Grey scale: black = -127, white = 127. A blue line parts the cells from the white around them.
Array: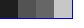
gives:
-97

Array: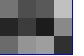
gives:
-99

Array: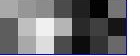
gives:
-124

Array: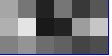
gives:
-102

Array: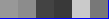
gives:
-70

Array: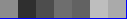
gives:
-80

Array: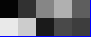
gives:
-123

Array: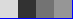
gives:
-77

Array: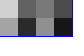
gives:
-105

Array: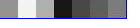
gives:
-104
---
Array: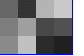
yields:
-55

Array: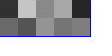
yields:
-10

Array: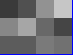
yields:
-23

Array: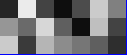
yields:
63

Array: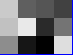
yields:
-85

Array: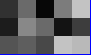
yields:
-108

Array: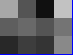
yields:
-43

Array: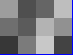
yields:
51

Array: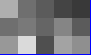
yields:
5

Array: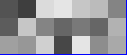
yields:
-25
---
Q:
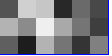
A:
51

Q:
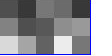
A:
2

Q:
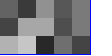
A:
-59

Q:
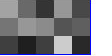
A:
-10

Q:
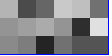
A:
20

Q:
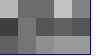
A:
-64

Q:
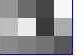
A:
62
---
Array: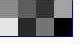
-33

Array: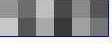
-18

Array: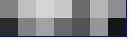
63

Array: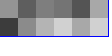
-33

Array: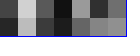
81

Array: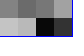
-20

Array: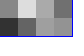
93
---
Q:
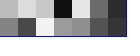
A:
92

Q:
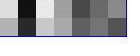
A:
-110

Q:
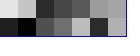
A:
69

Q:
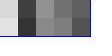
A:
-64

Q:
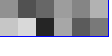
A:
-46

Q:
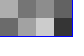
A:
-10

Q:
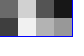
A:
81

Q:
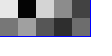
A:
-123

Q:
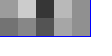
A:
76
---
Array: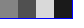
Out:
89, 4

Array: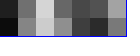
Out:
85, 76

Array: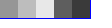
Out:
104, 61

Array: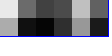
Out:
105, 64

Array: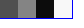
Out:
120, 4

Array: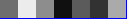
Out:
108, 42

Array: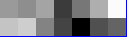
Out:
123, 78

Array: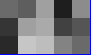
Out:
70, 61
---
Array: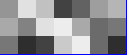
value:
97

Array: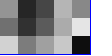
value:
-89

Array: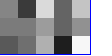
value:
-69

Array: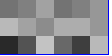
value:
0

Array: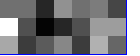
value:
-15

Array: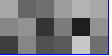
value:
-26

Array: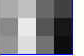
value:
64
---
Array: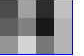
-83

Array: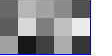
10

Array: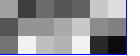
72

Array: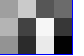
-41

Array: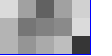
33

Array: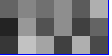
-36
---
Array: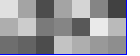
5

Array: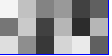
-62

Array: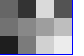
90

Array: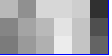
78

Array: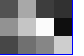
-66

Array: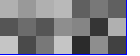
-7

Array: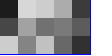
44

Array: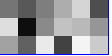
85

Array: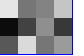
3

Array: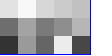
75
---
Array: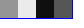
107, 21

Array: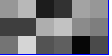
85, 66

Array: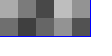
62, 43

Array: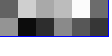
123, 79

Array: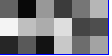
116, 94

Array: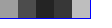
62, 30

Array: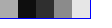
102, 43

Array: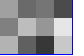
102, 72

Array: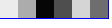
108, 85
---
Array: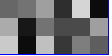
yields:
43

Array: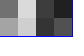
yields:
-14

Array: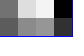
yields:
-13

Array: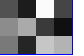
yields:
12

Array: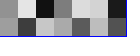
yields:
18

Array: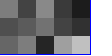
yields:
-48
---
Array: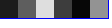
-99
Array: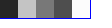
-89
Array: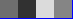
-17
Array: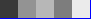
-70
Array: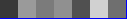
-71
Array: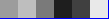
28
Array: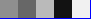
15
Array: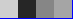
79
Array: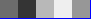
-19
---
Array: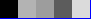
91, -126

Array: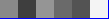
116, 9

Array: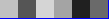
-21, 65

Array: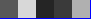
48, -39

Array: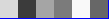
-24, 89

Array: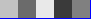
0, 66

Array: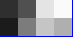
122, -100

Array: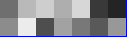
-91, 12

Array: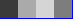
-2, -69

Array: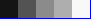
120, -107
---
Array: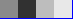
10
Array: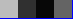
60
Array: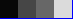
-120
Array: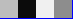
61
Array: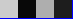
76
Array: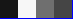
-106
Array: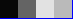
-120
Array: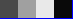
-54
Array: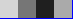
85
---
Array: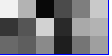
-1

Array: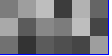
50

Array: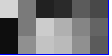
-36

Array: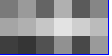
-37

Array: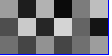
-3

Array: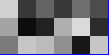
-16
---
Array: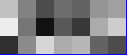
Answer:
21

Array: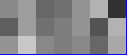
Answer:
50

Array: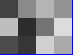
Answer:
52

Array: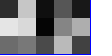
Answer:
-41

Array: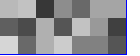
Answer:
37

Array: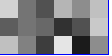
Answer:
13

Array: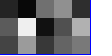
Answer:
16

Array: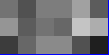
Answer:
33
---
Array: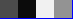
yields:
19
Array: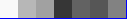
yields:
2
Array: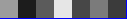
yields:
-68
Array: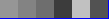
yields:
-45
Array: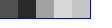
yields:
69
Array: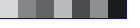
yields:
-101
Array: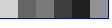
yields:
18
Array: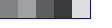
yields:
94
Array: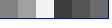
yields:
-20
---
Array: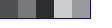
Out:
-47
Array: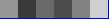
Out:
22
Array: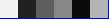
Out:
114
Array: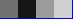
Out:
-15
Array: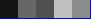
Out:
-106
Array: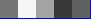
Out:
-10
